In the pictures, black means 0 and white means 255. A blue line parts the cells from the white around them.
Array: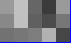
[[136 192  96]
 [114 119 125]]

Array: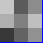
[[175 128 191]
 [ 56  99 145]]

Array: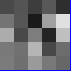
[[116  86  26]
 [172  73 125]]

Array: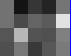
[[114  74 100]
 [ 85 183  83]]

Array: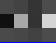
[[ 16 168  51]
 [ 74  71  65]]

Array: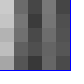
[[197 118  59]
 [179 112  73]]

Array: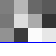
[[119 221 171]
 [146  60 251]]
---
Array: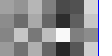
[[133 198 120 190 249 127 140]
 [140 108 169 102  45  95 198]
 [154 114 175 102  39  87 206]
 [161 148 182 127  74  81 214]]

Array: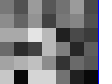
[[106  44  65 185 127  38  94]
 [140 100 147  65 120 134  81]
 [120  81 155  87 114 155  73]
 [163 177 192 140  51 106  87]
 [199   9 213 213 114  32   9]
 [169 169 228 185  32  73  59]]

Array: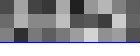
[[ 75 163  67  55 169  32 151 182 129  94]
 [129  47 121  94 121 157 211 144 157  81]
 [107 176 136 136 190  81  88  61 203 100]]

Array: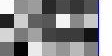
[[ 33 207  95  87 243 137 200]
 [250 143 156  41  73  53  81]
 [213 122 162  66  59  59  18]
 [110   4 235 177 149 185 129]]

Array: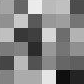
[[123 130  43 152 117 144]
 [192  56  63 214 109 179]
 [ 69 186  82 136 102  95]
 [144 200  89 152 158 117]
 [130 171 171 229  15  35]
 [164 102 235 186 192  76]]

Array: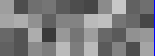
[[158  77 111 117  90  77  70 139 199  97 111]
 [ 97  84 139 125 186 125 186  90 131  77 165]
 [165 173 145  97 131 131 186 192 117 104  70]
 [104  84 173  57 152 117 158 104  90 145 152]]

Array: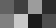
[[128 200  27  78]
 [ 98  64 156  43]]

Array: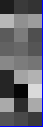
[[ 29  58  51]
 [ 85  73  58]
 [ 91 124  79]
 [ 98 104  85]
 [136 124 117]
 [184 144 157]
 [170  44 170]
 [ 37 164 178]
 [ 37   5 218]]
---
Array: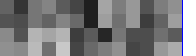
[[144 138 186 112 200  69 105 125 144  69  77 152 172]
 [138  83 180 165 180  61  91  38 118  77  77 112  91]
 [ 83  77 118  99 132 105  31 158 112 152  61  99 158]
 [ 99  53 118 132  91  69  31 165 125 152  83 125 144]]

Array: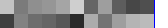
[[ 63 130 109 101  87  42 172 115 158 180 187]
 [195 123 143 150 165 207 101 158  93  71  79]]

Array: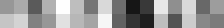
[[197 211 129 151 225 183 164 246  98  51  30 190  83 204 136 123]
 [151 170  90 177 254 190 117 217 110  22  57 232 143 217 104 157]]

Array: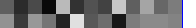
[[146  58 152 117  35 224  88 109  23 124 138 138 131]
 [ 95  43  74   9 186  50  82  66 199  95 165 103 124]]

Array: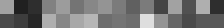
[[ 74  61  38 175 135 168 182 109 116 109 222 148 102  74  88  88]
 [162  32  46 129 156 116 135 148 123  96 123  68 162  81 175  46]]

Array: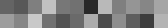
[[157 134 201 113  82 106 172  75 142  94  61 179]
 [100  88 127 193 119 113  40 185 127 149 134 165]]
